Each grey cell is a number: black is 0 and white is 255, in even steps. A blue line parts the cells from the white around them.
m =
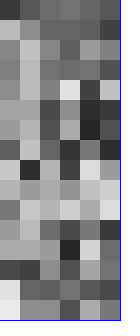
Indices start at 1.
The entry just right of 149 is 193
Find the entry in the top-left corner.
58
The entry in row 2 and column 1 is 186
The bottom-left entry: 233
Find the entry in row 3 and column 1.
134
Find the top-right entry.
87
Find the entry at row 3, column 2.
193
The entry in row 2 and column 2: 141
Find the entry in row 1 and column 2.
87
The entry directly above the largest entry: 225
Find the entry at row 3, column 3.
134
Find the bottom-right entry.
120
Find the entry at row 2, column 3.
100

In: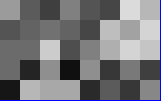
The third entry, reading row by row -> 63
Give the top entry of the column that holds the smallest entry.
128
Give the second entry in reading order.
91
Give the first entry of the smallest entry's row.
107
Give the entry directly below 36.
183
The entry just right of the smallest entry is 143
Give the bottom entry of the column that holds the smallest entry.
168
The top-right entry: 183
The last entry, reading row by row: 135
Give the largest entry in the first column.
155
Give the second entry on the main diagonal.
99
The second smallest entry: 22
